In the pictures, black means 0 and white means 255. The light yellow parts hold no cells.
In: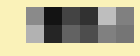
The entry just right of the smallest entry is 67
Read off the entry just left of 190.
49
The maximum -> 190
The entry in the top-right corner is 128

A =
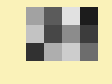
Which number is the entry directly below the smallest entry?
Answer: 60
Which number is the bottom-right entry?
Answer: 109
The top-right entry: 28
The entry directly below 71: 174

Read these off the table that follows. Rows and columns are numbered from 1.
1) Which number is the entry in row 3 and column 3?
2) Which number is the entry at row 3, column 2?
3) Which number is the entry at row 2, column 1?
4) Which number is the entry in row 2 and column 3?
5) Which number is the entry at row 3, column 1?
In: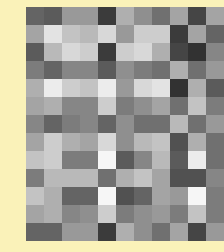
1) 216
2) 185
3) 164
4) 195
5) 91
